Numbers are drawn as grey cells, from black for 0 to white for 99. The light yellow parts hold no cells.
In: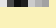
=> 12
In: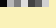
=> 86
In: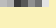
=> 34
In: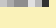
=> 55
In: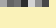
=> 17
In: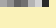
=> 44
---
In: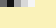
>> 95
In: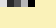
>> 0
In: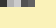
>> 38
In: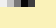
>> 24
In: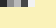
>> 94
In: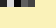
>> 26
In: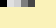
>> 27
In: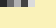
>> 85
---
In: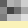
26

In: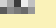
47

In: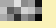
82

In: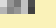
58

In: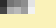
72

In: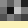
7

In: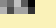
63

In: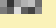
36

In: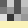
59
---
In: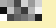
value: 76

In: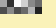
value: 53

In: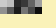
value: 34

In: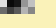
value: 24

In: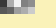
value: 39

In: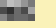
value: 19

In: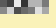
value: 81
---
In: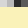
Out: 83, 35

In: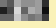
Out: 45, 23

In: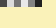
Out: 28, 13

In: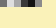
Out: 44, 54

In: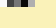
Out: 97, 68

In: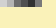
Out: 81, 47

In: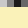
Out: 78, 40

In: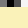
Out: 47, 95
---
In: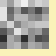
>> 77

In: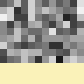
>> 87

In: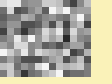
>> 74

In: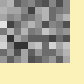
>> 52

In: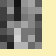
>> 36

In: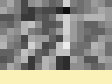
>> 43
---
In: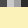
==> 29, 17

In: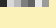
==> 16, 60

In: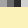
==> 64, 81

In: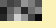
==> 37, 4

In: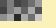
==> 32, 78

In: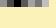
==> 57, 74

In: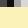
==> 29, 84

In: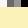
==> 96, 1

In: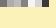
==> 45, 22
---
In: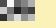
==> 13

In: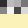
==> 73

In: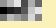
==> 34

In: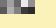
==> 40

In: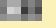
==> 23

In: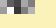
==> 27
